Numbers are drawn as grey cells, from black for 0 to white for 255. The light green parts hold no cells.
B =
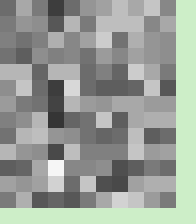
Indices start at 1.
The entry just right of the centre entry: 149
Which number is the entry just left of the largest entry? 168
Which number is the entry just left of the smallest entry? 182
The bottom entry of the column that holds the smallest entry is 101
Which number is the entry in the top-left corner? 108
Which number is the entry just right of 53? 101
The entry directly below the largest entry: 210
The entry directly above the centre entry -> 108
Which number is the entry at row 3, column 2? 114
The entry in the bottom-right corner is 122
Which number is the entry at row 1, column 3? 122
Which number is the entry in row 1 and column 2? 168
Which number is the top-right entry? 135
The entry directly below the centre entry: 114
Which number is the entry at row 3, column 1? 128
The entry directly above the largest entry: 73
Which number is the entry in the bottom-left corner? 122
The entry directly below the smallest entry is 149
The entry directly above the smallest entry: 67
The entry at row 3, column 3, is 128
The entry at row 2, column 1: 122

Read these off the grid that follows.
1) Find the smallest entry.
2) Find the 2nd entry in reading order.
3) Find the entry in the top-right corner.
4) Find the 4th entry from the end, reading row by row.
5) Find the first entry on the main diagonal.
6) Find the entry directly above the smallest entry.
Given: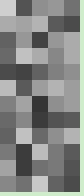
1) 53
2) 83
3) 113
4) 113
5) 207
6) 157

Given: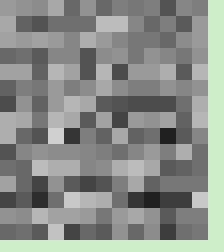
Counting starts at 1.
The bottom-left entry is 104
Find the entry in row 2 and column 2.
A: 98
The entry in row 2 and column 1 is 168
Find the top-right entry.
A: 126
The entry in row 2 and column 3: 83
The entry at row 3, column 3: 162
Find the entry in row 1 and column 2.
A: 146
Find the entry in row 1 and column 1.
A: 154
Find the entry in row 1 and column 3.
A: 140
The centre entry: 162
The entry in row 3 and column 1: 162
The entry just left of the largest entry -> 83
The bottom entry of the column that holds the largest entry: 194
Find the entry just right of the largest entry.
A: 53
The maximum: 208
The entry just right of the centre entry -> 68
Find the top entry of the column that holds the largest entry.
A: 168

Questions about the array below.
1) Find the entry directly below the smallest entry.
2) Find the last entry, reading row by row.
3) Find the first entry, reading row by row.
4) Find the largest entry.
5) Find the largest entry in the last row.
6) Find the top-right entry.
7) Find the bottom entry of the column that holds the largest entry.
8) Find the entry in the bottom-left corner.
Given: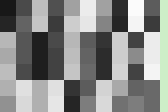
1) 37
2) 105
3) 24
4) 251
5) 230
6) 92
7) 125
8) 145
